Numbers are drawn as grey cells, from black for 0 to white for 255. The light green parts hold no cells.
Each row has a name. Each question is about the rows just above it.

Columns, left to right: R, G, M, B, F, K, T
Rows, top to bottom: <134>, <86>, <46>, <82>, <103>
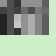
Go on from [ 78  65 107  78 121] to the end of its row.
[107]
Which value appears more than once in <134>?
[145]
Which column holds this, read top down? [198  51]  M
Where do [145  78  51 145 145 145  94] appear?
<134>
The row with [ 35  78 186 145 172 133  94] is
<46>
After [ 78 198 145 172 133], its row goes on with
[94]
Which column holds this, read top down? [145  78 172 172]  F

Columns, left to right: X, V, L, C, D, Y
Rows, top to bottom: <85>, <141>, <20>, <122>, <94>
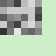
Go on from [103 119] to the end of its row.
[ 66 187 216 161]
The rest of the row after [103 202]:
[66]
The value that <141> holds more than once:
[202]
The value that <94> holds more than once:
[119]
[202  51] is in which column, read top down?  X
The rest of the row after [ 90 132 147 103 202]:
[66]
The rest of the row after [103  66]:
[187 216 161]

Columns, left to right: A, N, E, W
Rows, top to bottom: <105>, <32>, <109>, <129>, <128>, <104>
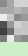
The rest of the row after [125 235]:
[153 139]
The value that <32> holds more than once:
[168]
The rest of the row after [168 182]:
[168]
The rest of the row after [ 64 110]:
[197 197]
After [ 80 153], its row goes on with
[210 197]

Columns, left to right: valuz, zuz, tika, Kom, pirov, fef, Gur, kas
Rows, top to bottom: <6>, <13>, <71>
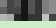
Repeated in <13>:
[68]
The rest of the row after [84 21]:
[ 84  52 125 140]

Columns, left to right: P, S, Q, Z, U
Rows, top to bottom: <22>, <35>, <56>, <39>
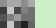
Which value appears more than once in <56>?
[112]
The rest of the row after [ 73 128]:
[112]
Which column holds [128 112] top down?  Z
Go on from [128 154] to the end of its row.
[112 112]
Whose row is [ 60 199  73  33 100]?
<39>

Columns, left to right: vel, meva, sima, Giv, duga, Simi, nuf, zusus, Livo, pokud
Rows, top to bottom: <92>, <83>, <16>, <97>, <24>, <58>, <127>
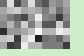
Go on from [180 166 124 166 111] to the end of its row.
[152]
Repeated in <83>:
[166]
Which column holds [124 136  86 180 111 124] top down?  nuf
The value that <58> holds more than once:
[205]

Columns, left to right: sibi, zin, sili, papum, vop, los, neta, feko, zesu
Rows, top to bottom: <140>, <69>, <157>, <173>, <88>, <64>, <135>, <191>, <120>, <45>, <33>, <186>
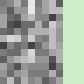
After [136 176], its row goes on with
[123 231 123 163 189  95]
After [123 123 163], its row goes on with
[176]

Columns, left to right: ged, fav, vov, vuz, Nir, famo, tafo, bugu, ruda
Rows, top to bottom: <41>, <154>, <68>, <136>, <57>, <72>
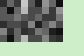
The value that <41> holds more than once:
[102]
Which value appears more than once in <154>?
[74]
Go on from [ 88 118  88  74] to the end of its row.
[102  58  58 118]
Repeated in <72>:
[74]

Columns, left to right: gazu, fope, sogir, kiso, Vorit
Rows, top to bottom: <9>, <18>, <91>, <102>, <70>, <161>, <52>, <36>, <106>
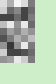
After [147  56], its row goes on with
[147 233 123]
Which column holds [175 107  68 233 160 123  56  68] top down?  fope
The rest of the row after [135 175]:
[147]
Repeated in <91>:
[68]
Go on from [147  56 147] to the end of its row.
[233 123]
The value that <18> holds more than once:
[107]

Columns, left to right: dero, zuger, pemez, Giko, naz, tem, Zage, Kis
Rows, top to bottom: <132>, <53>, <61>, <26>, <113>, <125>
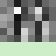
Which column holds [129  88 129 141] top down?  naz
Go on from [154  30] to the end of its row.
[212 141  46 198 129]
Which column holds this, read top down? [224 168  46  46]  tem
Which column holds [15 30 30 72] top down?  pemez
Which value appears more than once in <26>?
[129]

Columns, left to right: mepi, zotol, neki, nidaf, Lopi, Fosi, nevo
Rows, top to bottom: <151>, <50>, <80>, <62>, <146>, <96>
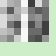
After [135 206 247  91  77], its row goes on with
[149]
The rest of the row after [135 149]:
[107]
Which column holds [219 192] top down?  mepi
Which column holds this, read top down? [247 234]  nidaf
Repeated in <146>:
[107]

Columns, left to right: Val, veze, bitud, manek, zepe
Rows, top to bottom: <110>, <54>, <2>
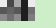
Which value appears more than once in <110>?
[235]
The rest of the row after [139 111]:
[139  31 125]
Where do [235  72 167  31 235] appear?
<110>

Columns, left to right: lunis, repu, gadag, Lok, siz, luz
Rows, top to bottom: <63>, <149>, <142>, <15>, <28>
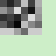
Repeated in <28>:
[204]
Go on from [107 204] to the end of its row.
[204]

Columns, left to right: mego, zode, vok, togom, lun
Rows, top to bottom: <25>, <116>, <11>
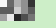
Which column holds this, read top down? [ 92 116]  lun
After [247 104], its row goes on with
[176 144  52]
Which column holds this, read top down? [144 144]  togom
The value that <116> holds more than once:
[92]

